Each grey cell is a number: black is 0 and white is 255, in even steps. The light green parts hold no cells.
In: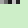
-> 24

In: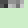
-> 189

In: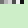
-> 213

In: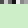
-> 107

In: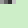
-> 48

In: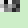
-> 143

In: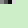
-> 11

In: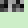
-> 195
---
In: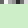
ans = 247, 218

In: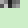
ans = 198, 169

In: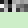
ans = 245, 220

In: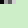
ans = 210, 164

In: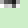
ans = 255, 243

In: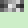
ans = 233, 219

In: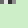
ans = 231, 142

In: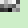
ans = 248, 233

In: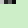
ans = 198, 94

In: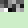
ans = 252, 206
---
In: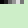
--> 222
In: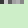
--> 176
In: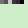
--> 42
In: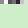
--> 39
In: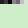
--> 107
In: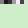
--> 239
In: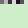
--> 23
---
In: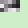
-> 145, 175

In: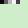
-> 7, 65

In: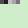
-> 75, 119

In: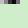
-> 190, 107

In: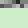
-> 176, 176

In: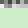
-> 96, 195

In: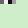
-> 102, 159

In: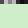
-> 76, 29
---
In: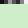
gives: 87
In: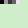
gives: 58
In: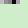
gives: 130
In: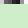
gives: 41
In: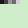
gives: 150
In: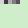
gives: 173
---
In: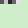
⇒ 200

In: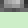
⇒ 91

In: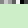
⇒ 203

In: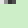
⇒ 146

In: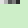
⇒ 179

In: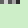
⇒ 211

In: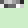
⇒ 67

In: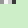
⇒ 247
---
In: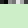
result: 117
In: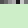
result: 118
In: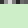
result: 108
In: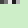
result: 120
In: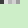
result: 183
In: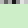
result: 168
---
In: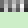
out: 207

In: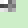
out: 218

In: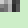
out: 116

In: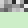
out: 98

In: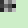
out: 174

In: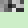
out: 107

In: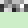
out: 222

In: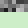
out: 27

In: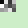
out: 170
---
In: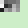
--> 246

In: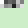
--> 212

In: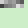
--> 65

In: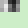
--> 180

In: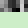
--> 154

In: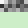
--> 49

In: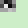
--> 76
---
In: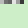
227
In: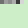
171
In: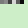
213
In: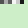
245
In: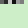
16
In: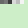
217
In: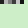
60
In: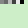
64
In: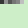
117
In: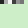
62
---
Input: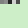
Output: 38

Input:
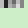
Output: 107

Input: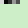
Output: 50

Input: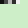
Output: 188

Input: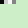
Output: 204

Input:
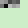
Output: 69

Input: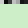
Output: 165

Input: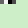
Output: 248
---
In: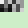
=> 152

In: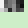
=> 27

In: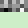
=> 138

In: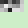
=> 196

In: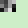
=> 189

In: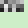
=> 193
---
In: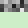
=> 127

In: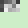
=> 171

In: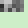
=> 72

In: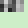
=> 33

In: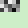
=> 108

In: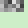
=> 164
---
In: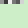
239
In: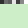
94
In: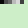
105
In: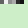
144
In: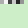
68
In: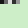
221
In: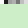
161
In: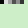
165
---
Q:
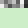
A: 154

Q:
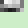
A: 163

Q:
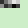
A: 48

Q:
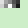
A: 137

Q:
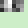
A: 200

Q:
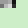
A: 185

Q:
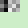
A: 67

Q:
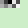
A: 135

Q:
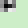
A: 5
